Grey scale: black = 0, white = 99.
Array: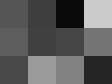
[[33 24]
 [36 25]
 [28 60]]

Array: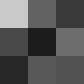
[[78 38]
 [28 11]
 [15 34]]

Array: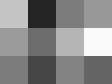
[[76 14]
 [60 42]
 [48 27]]

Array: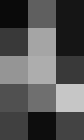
[[ 4 37]
 [22 64]
 [58 67]]

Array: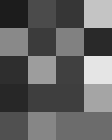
[[11 29]
 [53 23]
 [18 61]]

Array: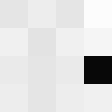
[[89 92]
 [93 88]
 [91 89]]
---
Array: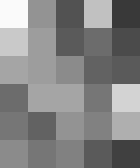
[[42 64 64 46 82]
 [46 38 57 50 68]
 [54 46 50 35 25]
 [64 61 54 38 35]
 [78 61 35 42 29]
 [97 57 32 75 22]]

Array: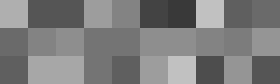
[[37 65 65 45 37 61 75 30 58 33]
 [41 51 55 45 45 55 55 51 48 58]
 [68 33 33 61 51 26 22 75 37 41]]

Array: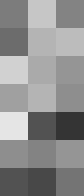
[[32 28 45]
 [42 70 73]
 [48 77 51]
 [55 51 58]
 [62 70 55]
 [81 66 58]
 [89 32 20]]

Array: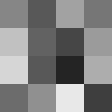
[[42 56 90 24]
 [52 34 63 46]
 [75 38 27 60]
 [83 34 14 67]]

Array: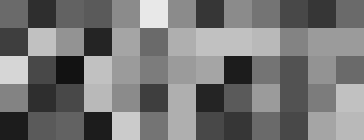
[[11 35 38 11 79 45 68 28 21 41 28 64 72]
 [24 75 57 14 64 41 68 75 75 72 51 60 60]
 [41 18 38 35 54 90 54 21 54 45 28 21 41]
 [51 18 28 72 54 24 68 14 35 60 32 48 75]
 [83 28  7 75 60 48 60 64 11 45 32 57 41]]

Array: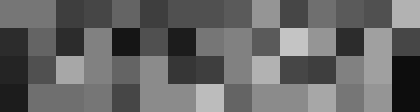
[[11 43 43 46 27 54 54 73 39 54 54 65 46 58  5]
 [14 31 65 50 39 54 21 24 50 69 27 24 50 62  5]
 [17 39 17 50  8 31 11 46 50 35 76 58 17 62 27]
 [46 46 24 27 39 24 31 31 35 58 27 43 35 31 69]]

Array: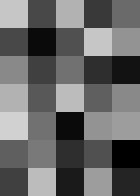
[[25 73 10 61 14]
 [28  4 31 77 57]
 [37 47 18 31  0]
 [53 25 44 18  7]
 [69 34 73 37 53]
 [77 28 69 22 41]
 [81 44  4 57 61]]

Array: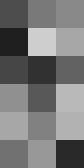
[[12 80 65]
 [27 19 38]
 [30 47 53]
 [44 59 16]
 [56 34 72]
 [65 50 69]]
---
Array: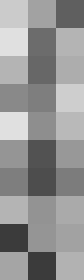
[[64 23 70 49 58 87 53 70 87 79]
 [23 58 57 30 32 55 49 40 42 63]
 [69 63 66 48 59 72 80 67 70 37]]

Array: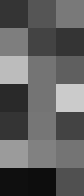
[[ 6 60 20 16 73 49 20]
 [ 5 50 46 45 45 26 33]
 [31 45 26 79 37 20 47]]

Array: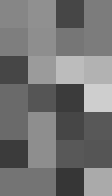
[[45 23 41 41 27 49 52]
 [45 55 55 33 60 55 56]
 [21 34 27 23 73 46 27]
 [66 33 34 80 69 48 48]]

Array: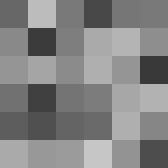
[[66 36 44 58 53 40]
 [59 31 25 64 23 73]
 [60 39 45 54 49 47]
 [77 41 48 68 66 28]
 [57 68 65 58 70 46]
 [30 52 69 22 55 47]]

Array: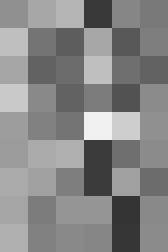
[[68 64 66 60 61 78 64 74 56]
 [50 48 62 66 50 53 38 45 65]
 [53 58 49 68 45 38 42 36 70]
 [52 58 23 23 93 48 74 65 22]
 [21 20 62 43 80 32 43 34 52]
 [54 53 42 54 56 54 38 49 47]]

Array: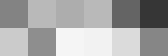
[[79 51]
 [55 72]
 [95 67]
 [94 72]
 [85 39]
 [52 21]]

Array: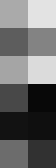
[[42  7 28 64 36 66]
 [19  6  3 85 51 88]]

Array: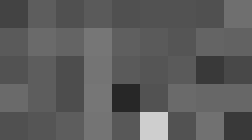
[[31 41 32 35 26]
 [33 36 36 41 36]
 [36 30 30 39 31]
 [45 46 45 46 35]
 [34 15 35 37 31]
 [80 32 33 35 32]
 [32 41 35 33 32]
 [44 40 22 39 31]
 [22 40 28 38 43]]
